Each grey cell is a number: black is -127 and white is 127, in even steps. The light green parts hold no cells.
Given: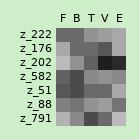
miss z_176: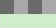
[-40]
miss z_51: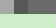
[-52]
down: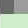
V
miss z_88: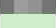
[0]
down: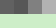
F
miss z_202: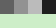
[-85]

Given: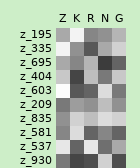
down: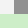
K
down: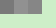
Z
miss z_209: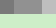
[29]
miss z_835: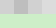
[17]
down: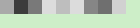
N

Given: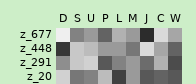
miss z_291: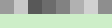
[-51]
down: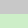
S
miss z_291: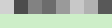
[14]

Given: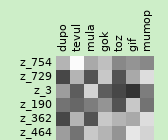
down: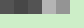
toz
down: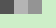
toz
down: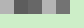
tevul
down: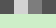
mula
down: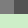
mula
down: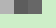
tevul
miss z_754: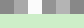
[63]

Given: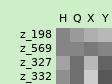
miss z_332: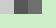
[15]
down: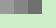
Q
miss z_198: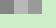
[47]
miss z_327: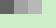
[-16]

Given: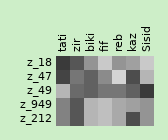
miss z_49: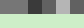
[-21]
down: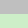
fif
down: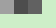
kaz
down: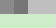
fif

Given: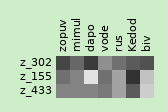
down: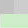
biv
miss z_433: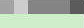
[-6]
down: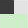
dapo
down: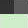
Kedod
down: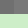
vode

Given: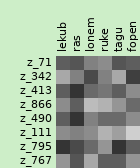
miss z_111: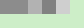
[31]
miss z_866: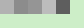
[-21]
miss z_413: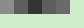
[-9]
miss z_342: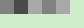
[-64]
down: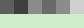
fopen
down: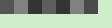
ras

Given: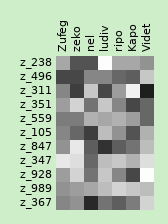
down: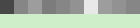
Zufeg
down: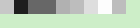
Videt
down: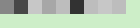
ludiv

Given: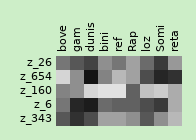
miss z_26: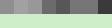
[-60]
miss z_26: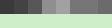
[24]
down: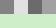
bini
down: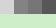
bove
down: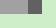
Rap

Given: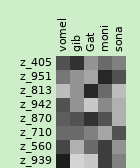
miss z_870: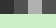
[-33]
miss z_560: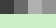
[-57]
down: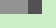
gib
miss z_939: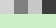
[-98]
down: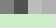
sona
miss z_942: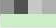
[9]

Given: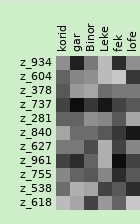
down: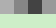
Leke
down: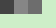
korid
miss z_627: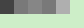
[-51]
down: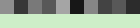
lofe
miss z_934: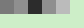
[-95]

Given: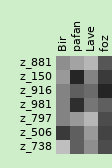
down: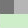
Lave
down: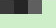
foz
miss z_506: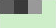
[-60]
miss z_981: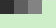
[-9]
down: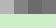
Lave
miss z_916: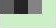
[-20]

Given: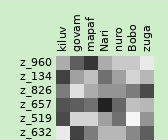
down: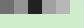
Nari
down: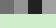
Nari
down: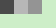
zuga
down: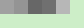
nuro
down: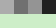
Nari

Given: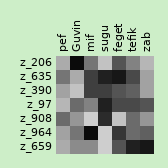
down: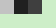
sugu
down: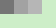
pef
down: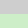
sugu
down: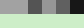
zab

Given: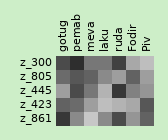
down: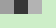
ruda
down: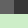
gotug
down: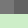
meva

